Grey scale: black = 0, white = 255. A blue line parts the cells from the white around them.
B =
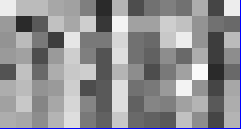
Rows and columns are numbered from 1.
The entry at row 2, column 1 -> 154
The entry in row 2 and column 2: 42
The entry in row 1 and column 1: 237
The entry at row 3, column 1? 147
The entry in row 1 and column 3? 187
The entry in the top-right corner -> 237
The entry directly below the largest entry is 147
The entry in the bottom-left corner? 173
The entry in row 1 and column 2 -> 187
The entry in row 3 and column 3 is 121
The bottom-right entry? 180
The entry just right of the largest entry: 42
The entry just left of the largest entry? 161
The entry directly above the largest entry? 173

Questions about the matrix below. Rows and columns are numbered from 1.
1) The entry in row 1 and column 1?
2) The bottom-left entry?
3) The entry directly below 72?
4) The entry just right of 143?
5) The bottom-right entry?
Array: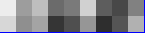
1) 237
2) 215
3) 85
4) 164
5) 177

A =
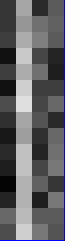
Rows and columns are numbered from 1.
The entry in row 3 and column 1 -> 62
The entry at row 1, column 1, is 54
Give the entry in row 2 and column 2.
150
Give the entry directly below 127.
70
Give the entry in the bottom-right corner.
84
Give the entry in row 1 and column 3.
42
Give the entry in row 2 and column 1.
54
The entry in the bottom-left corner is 77
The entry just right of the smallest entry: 178
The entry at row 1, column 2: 166
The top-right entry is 91
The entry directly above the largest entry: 207
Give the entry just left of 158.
24
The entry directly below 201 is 172

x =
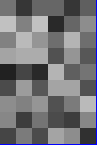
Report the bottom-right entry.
48
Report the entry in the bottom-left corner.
69
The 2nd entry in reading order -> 54
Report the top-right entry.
95
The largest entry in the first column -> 193
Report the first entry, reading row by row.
116
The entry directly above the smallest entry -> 164
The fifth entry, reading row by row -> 54
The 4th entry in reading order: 102
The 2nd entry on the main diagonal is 129
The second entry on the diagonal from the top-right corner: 102
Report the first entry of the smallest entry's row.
33
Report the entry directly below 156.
129
